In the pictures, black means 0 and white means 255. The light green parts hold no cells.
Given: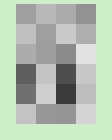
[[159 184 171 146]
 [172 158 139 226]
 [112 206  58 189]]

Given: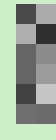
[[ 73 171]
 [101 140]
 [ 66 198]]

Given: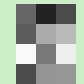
[[102  34  75]
 [249 120 239]]

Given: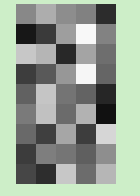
[[136 173 141 129  44]
 [199 181  40 164 110]
 [ 97 197 116  99  38]
 [105  63 166  61 214]
 [ 70  45 199 108 182]]

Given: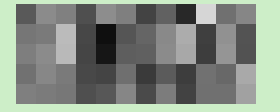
[[ 89 139 128  79 141 127  67  97  40 214 112 134]
 [126 139 185  69  22  94  96 139 168  61 149  82]
 [127 123 119  79  87 134  74 124  66 112 112 161]]

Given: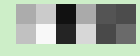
[[172 203  17 170  84  76]]

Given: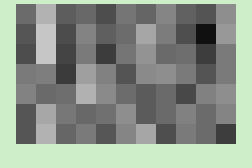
[[107 178  93 104  77 117 101 133  97  84 142]
 [ 77 198  68 122  60 117 147 106 110  61 122]
 [130 106 110 177 138 108  91 106  72 129 142]
 [ 85 178 102 122  86 133 166  78 122 107  61]]

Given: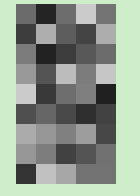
[[107  36 109 203 116]
 [123  34  60  88 108]
 [203  57 110 127  32]
 [171 150 128 157  71]
 [ 51 193 167 114 114]]

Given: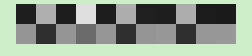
[[ 30 175  29 223  29 174  31  30 173  27  26]]
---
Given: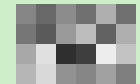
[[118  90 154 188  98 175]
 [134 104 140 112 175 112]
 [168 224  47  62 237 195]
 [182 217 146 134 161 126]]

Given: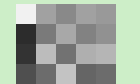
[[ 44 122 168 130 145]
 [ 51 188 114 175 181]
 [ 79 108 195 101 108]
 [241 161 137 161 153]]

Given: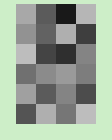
[[ 84 175 118 189]
 [112 139 154 125]
 [146  98 175  62]
 [160  91 132  76]
 [168  91  25 182]
 [189  68  47 132]]

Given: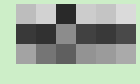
[[ 57  49 140  65  57  73]
 [163 117  95 147 155 170]
 [189 210  41 204 196 218]]

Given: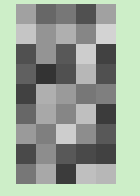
[[ 65 175 154 119 127]
 [ 73 141  88  73  65]
 [ 80 148  88 205  65]
 [ 96  51  80 183  80]
 [103 168 134 191  59]
 [119 168  59 191 183]
 [154 127 205 141  88]
 [161 103 119  80 161]
 [197 148 175 134 211]]

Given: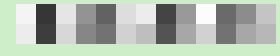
[[236  61 215 134 114 209 190  83 167 209 114 167 183]
 [244  54 229 147  98 221 236  68 153 252 106 140 196]]
